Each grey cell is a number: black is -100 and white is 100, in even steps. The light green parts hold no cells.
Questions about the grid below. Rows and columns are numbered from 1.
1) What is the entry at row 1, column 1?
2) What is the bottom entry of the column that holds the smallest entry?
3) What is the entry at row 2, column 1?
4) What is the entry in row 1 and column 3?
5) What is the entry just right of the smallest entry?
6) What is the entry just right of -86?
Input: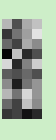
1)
43
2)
-58
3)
-58
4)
33
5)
51
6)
-68
